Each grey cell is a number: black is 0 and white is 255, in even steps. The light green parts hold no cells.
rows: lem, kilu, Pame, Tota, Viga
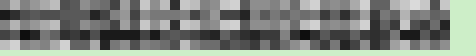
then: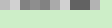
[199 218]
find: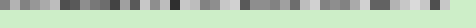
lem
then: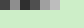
[109 151]
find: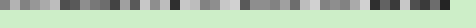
Pame
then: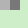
[130  98]
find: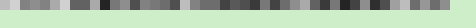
Viga

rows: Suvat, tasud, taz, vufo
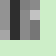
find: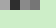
vufo
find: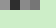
taz

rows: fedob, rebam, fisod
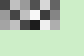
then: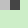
[ 28 239]
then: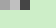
[ 28 239]
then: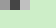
[248  60]
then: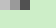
[215 100]

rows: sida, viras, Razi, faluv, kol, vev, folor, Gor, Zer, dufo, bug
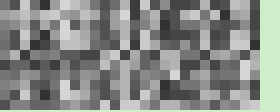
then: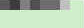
[128 179]
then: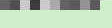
[191  80]
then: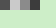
[69 69]
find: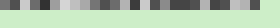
sida
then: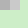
[117 191]
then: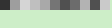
[108  60]

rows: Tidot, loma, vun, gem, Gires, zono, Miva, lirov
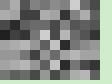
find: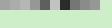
Gires
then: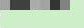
[172  95]
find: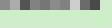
Tidot

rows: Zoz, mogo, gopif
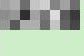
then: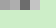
[207 132]
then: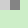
[162 109]
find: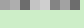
Zoz
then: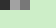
[219  90]
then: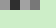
[219  90]
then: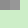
[ 47 162]
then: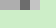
[99 70]

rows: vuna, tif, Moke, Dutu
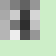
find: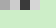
tif
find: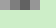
vuna

